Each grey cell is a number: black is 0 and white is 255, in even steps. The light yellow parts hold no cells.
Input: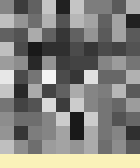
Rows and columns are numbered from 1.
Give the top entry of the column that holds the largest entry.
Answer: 197
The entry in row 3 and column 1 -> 97
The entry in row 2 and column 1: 191
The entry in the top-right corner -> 177
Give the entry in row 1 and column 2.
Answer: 60
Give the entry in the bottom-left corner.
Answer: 191
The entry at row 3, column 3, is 171
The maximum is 244
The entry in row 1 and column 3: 97
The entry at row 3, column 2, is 83
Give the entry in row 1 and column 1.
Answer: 133
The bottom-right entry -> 90
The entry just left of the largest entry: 117
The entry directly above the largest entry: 148
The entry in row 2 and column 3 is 110

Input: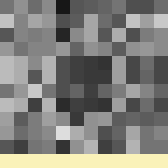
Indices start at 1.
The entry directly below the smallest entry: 79
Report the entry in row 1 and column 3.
108
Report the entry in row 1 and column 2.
145
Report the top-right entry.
108
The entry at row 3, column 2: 132
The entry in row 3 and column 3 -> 124
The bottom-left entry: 86
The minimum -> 23
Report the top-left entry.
116
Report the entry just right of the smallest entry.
86
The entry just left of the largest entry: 138
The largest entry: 221
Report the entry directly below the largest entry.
51
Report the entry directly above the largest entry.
138
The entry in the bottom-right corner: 116
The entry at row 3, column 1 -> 86
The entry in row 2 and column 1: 194
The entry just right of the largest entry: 173

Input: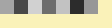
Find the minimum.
44
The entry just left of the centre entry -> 209

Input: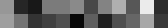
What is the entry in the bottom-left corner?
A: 159
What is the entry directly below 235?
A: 167
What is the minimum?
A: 8
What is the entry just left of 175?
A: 131
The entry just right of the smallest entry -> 95
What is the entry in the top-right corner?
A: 44
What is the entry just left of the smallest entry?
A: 79

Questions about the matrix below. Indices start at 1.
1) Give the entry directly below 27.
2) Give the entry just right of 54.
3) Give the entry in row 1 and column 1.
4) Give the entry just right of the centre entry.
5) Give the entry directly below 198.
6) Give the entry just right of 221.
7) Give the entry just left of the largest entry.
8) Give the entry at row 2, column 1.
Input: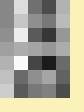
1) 165
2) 151
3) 135
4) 151
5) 237
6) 112
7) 178
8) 135

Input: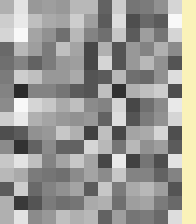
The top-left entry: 176
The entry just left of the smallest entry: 131
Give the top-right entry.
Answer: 213
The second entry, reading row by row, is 227
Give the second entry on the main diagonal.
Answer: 233
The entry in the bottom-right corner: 221
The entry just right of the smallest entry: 131
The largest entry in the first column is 213
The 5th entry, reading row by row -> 152
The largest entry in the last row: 227
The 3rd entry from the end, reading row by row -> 123
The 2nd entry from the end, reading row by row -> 105
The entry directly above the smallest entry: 205
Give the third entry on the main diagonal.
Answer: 164
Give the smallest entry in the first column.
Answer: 78
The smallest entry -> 43
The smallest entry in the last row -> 98
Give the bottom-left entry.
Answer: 176
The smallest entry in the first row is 98
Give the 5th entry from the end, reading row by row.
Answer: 158
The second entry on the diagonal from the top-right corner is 91

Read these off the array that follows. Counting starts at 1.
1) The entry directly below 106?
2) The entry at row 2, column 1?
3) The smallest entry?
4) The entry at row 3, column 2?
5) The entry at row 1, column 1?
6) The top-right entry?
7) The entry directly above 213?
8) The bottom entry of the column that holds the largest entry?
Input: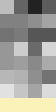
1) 137
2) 129
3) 34
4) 122
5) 189
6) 92
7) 86
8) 225

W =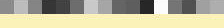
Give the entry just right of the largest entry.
117
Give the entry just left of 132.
188
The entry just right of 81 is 160

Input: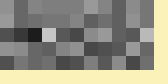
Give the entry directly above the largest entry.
118
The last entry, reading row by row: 111
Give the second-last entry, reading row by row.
72
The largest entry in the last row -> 139
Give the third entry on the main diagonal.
28
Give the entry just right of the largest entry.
88
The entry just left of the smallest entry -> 56
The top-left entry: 145
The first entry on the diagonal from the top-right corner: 118
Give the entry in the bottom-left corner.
80
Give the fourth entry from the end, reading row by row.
88
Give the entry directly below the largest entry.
96
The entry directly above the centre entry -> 132
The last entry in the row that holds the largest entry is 185
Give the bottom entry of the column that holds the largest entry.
111
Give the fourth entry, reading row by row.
126

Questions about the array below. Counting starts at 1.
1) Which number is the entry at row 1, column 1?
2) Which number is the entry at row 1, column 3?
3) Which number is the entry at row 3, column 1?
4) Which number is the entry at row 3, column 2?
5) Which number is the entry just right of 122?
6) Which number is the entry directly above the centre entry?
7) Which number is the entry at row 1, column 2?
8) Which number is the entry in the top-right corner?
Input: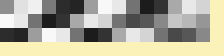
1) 142
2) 240
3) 44
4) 36
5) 44
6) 248
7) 225
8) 212
